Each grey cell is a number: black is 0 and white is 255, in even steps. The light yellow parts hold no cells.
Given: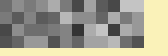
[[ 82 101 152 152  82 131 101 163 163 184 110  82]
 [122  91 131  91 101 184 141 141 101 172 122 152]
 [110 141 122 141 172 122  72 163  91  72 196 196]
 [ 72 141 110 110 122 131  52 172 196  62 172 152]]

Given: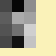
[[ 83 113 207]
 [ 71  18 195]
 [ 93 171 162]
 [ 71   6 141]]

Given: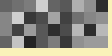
[[134  65 155  88  45  76 184  45 184]
 [100 112 124 207 100  88 175 144  45]
 [134 207  56  76 164  65 112 134 144]
 [100 195  36  88 124  56 144 155 155]]

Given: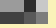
[[ 65  65  89 124]
 [155 155  45 200]]

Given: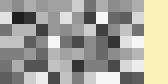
[[ 94 115 205 236  74 194 127 205 246 246  84  94]
 [115 182 182  64 151 139 161 205  64 139 194 115]
 [161 139 173 151 161 161 205 115 173 139 151 173]
 [127 127 151 104 182 161 173 139 104 139 161 182]
 [194 194  94 139 246 115  74 139 104  52 225 246]
 [115 173  84  84 194 182  52 127 127  74 215 236]
 [225  30  52 182 151 225 151  64 246 104  94 215]]

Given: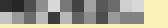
[[195 153 108 184  58 184  99 142  78 153 130 130]
 [ 48  38  78 142 216 120  67 162  88 108 207 216]]

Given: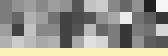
[[158  67 194 136 136  67  85 185 103 124  55 124 114 214]
 [176 203 185 167 176  67 167 224 214 124  55 146  94  85]
 [124 103 176 158 114  67  76  85 146 167 235 114  94  55]
 [124 146 158 136 158 146  85 194 203 136 103 146  32 246]]

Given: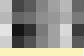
[[184 102 112 142 151 172 122]
 [196  70  91 132 161 184 102]
 [206  50  82 132 161 206  91]
 [227  20  50 122 161 216  60]]
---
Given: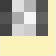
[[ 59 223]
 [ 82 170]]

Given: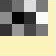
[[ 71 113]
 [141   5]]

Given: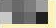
[[124 106]
 [200  92]]

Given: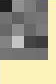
[[ 31 145]
 [114  98]]

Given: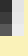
[[ 45 228]
 [ 60 231]]

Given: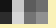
[[ 19 199]
 [ 44 213]]

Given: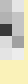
[[189 229]
 [178 196]]
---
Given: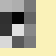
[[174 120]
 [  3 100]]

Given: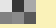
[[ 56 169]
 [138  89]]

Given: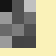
[[ 81 192]
 [ 82 110]]

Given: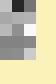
[[ 39 116]
 [176 179]]

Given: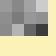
[[136 163]
 [123 151]]

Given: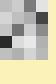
[[204 123]
 [191 174]]

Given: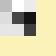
[[255 235]
 [ 70  20]]

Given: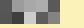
[[156 168]
 [ 63 204]]
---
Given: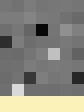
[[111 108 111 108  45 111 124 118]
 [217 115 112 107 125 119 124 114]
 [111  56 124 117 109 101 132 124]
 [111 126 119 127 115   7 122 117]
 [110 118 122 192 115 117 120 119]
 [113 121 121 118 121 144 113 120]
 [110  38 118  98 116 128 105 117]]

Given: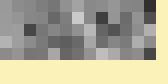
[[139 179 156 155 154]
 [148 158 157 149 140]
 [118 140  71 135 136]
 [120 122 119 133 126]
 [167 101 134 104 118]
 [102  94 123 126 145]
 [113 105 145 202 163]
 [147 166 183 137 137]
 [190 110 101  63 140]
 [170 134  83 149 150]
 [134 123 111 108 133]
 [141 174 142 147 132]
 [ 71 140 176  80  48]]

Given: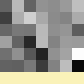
[[ 98 112 161 103  63  99]
 [ 96 144  99 121 173 185]
 [120  87  40 119 207  99]
 [ 59  34 186 185 169 146]
 [130 145 131 143 139 141]
 [189 163 156 149 132 154]
 [  9 253 154  93 171 191]]

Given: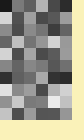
[[195 145 225  49 134 211 101 139 213  25]
 [ 78 200 138  96 100  77 191  76  81 122]
 [155 122 157 108 135 165 116 138 159  95]
 [ 85 126  74 169 122  75 149 116  74 179]
 [ 86 235 179  50  87  91 210  61  88  73]
 [150 193 209  44 112 155 153 100 157  44]]

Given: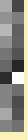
[[130 168 132 132  43 103 116 145 183 146 170]
 [113  83  76 110 253  38  83  99  95 125  70]]

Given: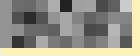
[[148 147 148 147]
 [ 51 142  81 108]
 [ 91 105  44 105]
 [170 104  83 127]
 [122  95 147 173]
 [107 167 167  34]
 [139 149 132 160]
 [108  75  99 162]
 [130  80 111  74]
 [175 182 136  95]
 [ 86 121 133 203]]
